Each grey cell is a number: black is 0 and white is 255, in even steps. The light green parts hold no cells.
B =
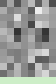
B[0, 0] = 102
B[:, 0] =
[102, 172, 144, 156, 184, 161, 139, 153, 157, 191, 110]
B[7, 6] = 217
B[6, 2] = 162
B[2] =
[144, 142, 220, 140, 126, 169, 169, 156]
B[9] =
[191, 109, 184, 135, 92, 198, 138, 191]
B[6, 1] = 156
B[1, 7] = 160
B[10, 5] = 185
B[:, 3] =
[145, 156, 140, 144, 131, 146, 145, 138, 145, 135, 134]
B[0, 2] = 84
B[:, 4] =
[186, 95, 126, 71, 154, 175, 159, 184, 202, 92, 114]
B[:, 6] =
[175, 195, 169, 188, 53, 65, 146, 217, 95, 138, 213]
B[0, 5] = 97
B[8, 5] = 91
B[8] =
[157, 167, 125, 145, 202, 91, 95, 129]
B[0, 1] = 164
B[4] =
[184, 162, 51, 131, 154, 116, 53, 142]

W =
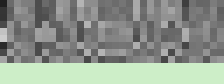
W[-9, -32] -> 32
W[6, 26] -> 70
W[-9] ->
[32, 107, 140, 126, 125, 77, 106, 94, 153, 148, 110, 180, 141, 141, 112, 116, 108, 117, 105, 169, 102, 151, 119, 153, 126, 137, 62, 114, 102, 103, 124, 112]
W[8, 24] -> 161
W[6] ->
[42, 98, 148, 132, 125, 75, 97, 96, 148, 142, 122, 167, 127, 134, 103, 112, 115, 117, 115, 174, 107, 146, 116, 144, 151, 127, 70, 116, 119, 108, 132, 117]
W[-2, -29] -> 141
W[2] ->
[52, 99, 131, 132, 135, 77, 79, 104, 150, 138, 107, 157, 135, 148, 105, 116, 114, 123, 104, 163, 105, 135, 130, 146, 146, 139, 84, 123, 114, 116, 129, 100]
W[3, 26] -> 123
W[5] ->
[204, 150, 113, 119, 108, 158, 152, 152, 90, 102, 135, 79, 127, 113, 147, 131, 132, 135, 140, 76, 152, 99, 129, 96, 105, 111, 170, 122, 120, 139, 108, 136]
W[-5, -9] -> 106
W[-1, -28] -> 119
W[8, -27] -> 155
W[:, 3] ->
[126, 142, 132, 150, 115, 119, 132, 141, 112]
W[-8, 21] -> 152
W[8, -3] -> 88
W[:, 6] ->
[106, 86, 79, 154, 153, 152, 97, 154, 83]
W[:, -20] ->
[141, 127, 135, 179, 113, 127, 127, 174, 72]
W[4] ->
[194, 143, 99, 115, 113, 162, 153, 158, 92, 112, 142, 80, 113, 116, 147, 118, 128, 145, 150, 90, 138, 101, 123, 106, 104, 105, 174, 129, 132, 143, 105, 133]
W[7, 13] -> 101
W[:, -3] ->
[103, 108, 116, 147, 143, 139, 108, 147, 88]
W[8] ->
[164, 91, 149, 112, 119, 155, 83, 132, 148, 116, 138, 141, 72, 136, 79, 99, 97, 89, 119, 129, 134, 147, 125, 71, 161, 94, 107, 140, 131, 88, 141, 151]
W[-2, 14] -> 180
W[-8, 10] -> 102
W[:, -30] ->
[140, 151, 131, 105, 99, 113, 148, 113, 149]

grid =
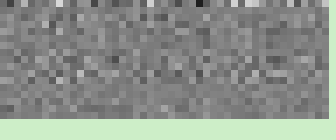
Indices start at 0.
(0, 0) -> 107
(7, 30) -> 139
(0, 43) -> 159
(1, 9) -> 123
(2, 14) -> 128
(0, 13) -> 71
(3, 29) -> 123
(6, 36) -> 123
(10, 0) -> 121
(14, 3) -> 117
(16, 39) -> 127
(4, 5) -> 123
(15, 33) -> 122
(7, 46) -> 128
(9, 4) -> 119
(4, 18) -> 128
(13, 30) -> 130
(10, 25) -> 90
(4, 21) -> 106
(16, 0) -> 115
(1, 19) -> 145
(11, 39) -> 111
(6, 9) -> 128
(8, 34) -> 112
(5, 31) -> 135
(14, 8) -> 112
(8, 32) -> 150
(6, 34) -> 135
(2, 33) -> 131
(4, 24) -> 114
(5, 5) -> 128
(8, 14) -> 135
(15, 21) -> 129
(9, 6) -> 151
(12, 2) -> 134
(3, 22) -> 133
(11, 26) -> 117
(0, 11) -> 145
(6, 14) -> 147
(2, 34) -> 119

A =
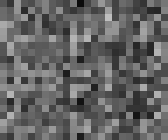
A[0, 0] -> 86
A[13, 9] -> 69
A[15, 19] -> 52
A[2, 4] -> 50
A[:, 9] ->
[68, 72, 106, 79, 45, 71, 88, 87, 55, 137, 28, 67, 73, 69, 52, 83, 106, 74, 80, 59]
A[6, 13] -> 89
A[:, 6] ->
[130, 129, 55, 49, 84, 107, 89, 96, 119, 72, 149, 115, 133, 112, 117, 141, 79, 63, 110, 129]
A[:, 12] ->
[71, 95, 131, 110, 151, 179, 60, 66, 81, 110, 166, 76, 141, 60, 84, 65, 76, 147, 166, 91]
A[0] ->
[86, 53, 150, 86, 77, 111, 130, 92, 81, 68, 121, 11, 71, 103, 151, 110, 66, 107, 97, 66, 53, 124, 95, 118]
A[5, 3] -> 163
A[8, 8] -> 96
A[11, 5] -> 60
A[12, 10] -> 158
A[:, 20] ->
[53, 72, 64, 153, 163, 153, 92, 63, 81, 58, 147, 65, 171, 74, 58, 52, 75, 148, 150, 107]
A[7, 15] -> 74
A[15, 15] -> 154
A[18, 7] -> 154
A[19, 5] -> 95
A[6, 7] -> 103
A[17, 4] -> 93
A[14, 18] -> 83
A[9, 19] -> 127
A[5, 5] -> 110
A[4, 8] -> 84
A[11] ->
[121, 50, 158, 55, 121, 60, 115, 93, 141, 67, 77, 67, 76, 98, 87, 127, 85, 105, 84, 45, 65, 46, 84, 130]
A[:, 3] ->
[86, 44, 153, 70, 68, 163, 113, 94, 79, 161, 137, 55, 149, 106, 69, 47, 92, 77, 128, 111]
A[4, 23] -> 107
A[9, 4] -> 70
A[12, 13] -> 32
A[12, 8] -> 88
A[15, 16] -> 89
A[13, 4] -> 82
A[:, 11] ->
[11, 74, 103, 82, 83, 136, 86, 111, 30, 100, 140, 67, 150, 101, 18, 49, 105, 97, 137, 28]

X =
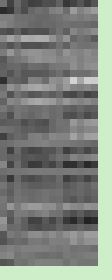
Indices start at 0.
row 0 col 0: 113
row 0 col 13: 84
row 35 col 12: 115
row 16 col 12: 74
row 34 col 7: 127
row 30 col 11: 93
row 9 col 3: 97
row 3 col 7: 105
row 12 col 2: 131
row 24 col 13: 120
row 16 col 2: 117
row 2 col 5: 104
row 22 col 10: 131
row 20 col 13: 104
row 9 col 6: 102
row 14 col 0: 99
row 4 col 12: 128
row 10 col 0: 99
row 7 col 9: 147
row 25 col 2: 105
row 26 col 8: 104
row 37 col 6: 127
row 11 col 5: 127
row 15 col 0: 119
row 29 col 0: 115
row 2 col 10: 127
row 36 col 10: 118
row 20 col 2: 120
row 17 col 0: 91
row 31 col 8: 93
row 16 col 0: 103
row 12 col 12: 136
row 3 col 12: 107
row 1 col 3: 76
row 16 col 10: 78
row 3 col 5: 102
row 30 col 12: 75
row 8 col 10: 140
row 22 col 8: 111

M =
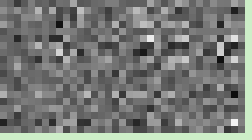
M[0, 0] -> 114
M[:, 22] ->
[121, 100, 139, 80, 130, 143, 158, 133, 86, 61, 127, 156, 132, 56, 153, 100, 117, 156, 127]
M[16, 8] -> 131
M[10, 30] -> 105
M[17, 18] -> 71
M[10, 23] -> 105
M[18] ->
[108, 108, 119, 87, 107, 136, 109, 134, 176, 75, 134, 80, 123, 115, 92, 124, 79, 118, 123, 72, 72, 97, 127, 81, 82, 101, 81, 127, 145, 107, 96, 167, 54, 76, 109]
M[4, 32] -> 111
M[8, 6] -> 126
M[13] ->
[177, 121, 127, 109, 118, 171, 137, 136, 102, 87, 106, 140, 184, 81, 135, 90, 176, 57, 159, 163, 166, 122, 56, 149, 174, 115, 129, 64, 90, 79, 92, 101, 92, 14, 99]
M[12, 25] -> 120
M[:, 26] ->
[144, 83, 88, 179, 91, 201, 46, 92, 201, 129, 80, 110, 112, 129, 82, 106, 130, 127, 81]
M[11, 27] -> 118
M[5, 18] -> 95
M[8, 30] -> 127
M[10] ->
[73, 97, 122, 101, 106, 108, 97, 126, 147, 112, 138, 101, 73, 142, 82, 120, 54, 151, 94, 76, 66, 90, 127, 105, 92, 107, 80, 149, 125, 127, 105, 123, 89, 142, 107]
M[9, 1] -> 112
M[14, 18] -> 95
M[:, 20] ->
[96, 160, 151, 190, 84, 162, 60, 24, 143, 131, 66, 109, 76, 166, 113, 87, 88, 65, 72]
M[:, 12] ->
[92, 139, 101, 121, 86, 91, 130, 112, 91, 120, 73, 75, 130, 184, 79, 125, 106, 48, 123]
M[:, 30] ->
[138, 109, 137, 141, 117, 155, 81, 72, 127, 89, 105, 128, 97, 92, 135, 72, 127, 121, 96]
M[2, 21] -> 121
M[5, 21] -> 235
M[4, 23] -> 99
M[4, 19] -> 87
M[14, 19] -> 113
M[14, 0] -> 71
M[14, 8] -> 91
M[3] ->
[156, 124, 89, 119, 101, 96, 116, 97, 18, 153, 85, 156, 121, 88, 134, 98, 175, 73, 114, 152, 190, 176, 80, 153, 164, 137, 179, 81, 70, 120, 141, 37, 157, 136, 140]
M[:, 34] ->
[134, 80, 105, 140, 121, 142, 86, 110, 135, 100, 107, 123, 112, 99, 112, 99, 121, 128, 109]
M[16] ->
[131, 106, 60, 95, 125, 113, 100, 89, 131, 93, 151, 97, 106, 96, 102, 109, 131, 92, 104, 110, 88, 160, 117, 90, 99, 141, 130, 98, 135, 86, 127, 147, 99, 127, 121]
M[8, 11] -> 86
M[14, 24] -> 82
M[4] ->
[84, 103, 106, 119, 113, 107, 116, 101, 131, 128, 124, 100, 86, 121, 109, 119, 81, 146, 103, 87, 84, 101, 130, 99, 95, 117, 91, 126, 117, 117, 117, 117, 111, 131, 121]
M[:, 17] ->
[100, 102, 135, 73, 146, 83, 139, 128, 97, 101, 151, 135, 106, 57, 157, 123, 92, 147, 118]
